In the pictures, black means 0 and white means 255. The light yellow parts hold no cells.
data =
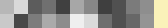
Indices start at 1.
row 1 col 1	183
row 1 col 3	92
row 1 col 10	123
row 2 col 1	201
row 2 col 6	239
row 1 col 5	64
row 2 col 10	103
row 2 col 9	80

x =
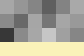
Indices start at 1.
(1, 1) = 167
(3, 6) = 134
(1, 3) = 133
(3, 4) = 198
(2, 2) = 105

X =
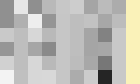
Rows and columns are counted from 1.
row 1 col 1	144
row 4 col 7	165
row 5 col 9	200
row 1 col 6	205
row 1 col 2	230
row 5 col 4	185
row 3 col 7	165
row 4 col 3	166
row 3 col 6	190
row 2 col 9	188
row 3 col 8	130
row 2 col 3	238
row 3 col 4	185
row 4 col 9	200

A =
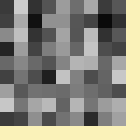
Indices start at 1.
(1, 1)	58
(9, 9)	161
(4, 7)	196
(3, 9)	88
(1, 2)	204
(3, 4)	83
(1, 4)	84
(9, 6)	137
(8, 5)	99
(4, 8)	77
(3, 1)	138
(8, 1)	199
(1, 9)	87
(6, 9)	199
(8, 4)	185
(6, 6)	129
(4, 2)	157
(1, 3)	50
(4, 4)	126
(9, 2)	68
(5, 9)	167
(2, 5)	145

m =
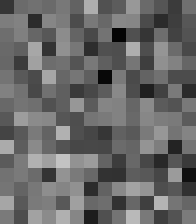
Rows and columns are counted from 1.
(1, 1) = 54
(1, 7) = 174
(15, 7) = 104
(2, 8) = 104
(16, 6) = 134
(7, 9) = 137
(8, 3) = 111
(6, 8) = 8
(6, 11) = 99
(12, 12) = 40
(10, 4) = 99
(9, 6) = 78
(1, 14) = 112
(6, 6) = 118
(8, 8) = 133
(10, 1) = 68
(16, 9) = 116
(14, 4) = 142
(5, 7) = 121
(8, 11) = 139
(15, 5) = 88
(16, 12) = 62
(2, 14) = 87
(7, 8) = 92
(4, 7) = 45
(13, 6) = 122
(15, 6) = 160
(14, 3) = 120
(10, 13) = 116
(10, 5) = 177
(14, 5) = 133
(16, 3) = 162
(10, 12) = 151
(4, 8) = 80
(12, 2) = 123

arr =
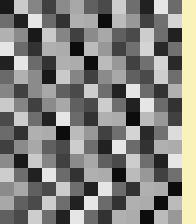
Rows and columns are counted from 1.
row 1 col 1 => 25
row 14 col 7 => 33
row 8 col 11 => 230
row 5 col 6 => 172
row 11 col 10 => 107
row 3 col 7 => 139
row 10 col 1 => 107
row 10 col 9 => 112
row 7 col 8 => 110
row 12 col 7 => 168
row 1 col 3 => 133
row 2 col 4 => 107
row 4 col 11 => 212
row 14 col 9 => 107
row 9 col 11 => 187
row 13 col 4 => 230
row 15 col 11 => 172
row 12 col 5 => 64
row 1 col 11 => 33
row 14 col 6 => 110
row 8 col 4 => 139
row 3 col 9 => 96
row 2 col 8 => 12
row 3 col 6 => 64
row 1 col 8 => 74
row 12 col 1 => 139
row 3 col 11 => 205
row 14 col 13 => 12
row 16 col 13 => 152
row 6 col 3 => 139
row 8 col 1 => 202
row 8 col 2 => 133
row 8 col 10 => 33

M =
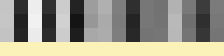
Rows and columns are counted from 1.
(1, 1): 197
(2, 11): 119
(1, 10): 47
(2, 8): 170
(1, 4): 49
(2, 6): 20
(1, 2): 44
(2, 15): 47
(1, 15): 60
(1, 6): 35
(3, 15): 54
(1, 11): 119

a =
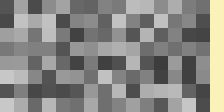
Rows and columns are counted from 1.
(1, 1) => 84
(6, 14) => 65
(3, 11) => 180
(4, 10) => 165
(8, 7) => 168
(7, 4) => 81
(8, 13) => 163
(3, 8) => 104
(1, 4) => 140
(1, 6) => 103
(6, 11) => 129
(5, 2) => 154
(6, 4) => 83
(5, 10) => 182
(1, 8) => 130
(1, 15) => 112
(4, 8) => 167
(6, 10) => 106
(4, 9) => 176
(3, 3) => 117
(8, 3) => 105
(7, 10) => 77
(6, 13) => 136
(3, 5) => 122
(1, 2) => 163
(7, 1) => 83
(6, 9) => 131
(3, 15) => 68
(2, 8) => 97
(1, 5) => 163
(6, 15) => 138
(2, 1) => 73
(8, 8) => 111
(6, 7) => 112

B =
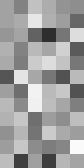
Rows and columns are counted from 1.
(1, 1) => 162
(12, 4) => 61
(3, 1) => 150
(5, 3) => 203
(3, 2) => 164
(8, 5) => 166
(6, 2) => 228
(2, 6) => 103
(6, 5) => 82
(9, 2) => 198
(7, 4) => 186
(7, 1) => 159
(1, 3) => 193
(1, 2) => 130
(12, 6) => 164
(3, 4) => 46
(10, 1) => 145
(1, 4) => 172
